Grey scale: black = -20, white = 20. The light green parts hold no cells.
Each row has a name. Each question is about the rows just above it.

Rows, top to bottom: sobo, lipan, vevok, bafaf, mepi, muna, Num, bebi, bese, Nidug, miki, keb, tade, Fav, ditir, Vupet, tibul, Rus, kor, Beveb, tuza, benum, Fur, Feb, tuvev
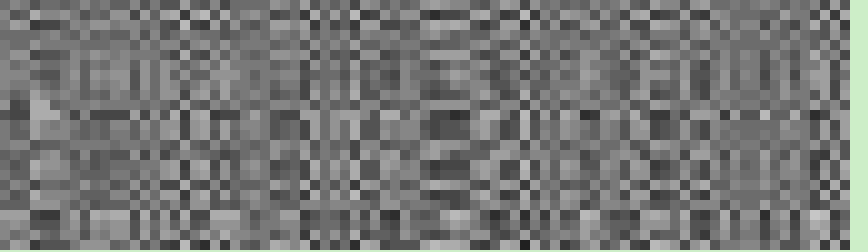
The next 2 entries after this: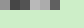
[-9 -7]
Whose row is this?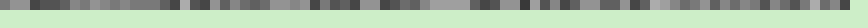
muna
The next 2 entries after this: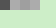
[ 7 -9]
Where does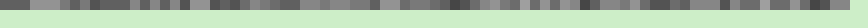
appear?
tuza
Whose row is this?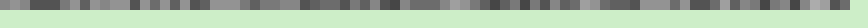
Fur
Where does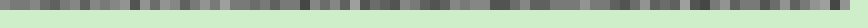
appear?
bese
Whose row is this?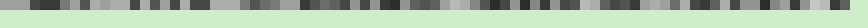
benum

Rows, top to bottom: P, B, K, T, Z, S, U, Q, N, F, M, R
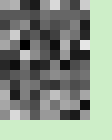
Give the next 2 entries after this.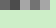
[  4 -18]
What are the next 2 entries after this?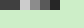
[  4 -16]

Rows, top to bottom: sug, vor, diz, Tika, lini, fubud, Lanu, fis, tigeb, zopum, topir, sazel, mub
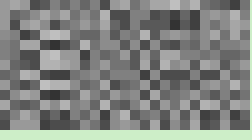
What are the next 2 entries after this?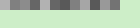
[ 6 -6]
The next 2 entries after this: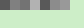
[ 2 -2]
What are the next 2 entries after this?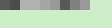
[-2 -2]
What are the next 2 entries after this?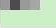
[ 2 -8]
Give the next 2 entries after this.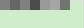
[2 6]

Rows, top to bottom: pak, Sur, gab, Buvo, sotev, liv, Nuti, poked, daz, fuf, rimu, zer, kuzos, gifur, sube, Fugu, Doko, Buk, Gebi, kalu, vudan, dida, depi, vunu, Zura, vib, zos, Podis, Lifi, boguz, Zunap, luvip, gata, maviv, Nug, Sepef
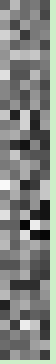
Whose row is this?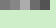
vib
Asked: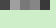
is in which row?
Sepef
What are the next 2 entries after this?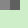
[ 5 -1]
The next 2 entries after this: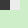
[ 11 -13]

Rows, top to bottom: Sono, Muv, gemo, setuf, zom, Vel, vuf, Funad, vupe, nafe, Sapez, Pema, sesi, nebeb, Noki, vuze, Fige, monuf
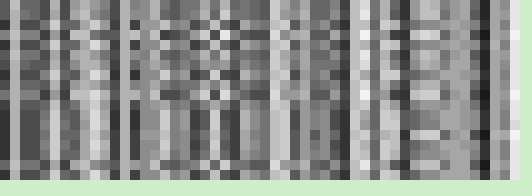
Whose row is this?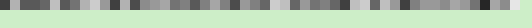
Sapez
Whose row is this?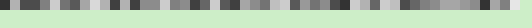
Noki
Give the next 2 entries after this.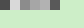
[-6  6]
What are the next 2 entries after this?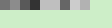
[-8 -2]
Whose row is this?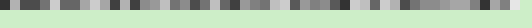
vuze
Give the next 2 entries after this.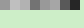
[6 4]

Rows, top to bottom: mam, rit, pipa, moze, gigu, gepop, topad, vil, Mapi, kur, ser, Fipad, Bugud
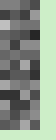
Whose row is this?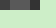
vil
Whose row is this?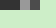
kur
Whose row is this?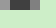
ser

